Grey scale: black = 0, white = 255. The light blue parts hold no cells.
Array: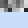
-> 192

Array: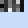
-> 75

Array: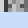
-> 170

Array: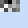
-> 208

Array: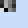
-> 3

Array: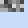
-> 84

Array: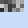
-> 151

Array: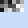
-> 119

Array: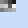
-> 148
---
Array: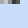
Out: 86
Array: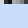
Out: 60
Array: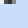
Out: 134
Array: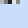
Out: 135
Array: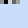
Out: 159
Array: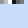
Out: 120
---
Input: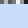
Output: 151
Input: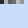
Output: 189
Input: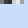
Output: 233
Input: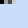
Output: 76
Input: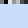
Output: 82
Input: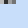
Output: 160
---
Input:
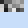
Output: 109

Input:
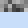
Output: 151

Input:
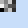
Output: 130

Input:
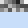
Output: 153

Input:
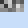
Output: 162

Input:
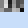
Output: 210

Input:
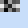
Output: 22

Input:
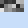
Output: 50

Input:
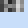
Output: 155
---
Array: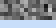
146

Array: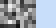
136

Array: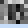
112

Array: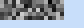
143

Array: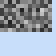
62

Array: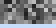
202

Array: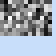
56

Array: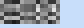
168

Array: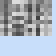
207
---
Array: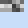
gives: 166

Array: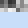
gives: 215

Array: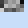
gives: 205

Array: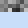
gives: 136

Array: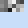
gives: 115

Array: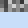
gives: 169
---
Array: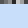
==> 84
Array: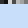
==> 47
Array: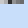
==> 201
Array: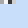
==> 168
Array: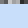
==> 122
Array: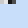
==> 203
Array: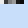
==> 235
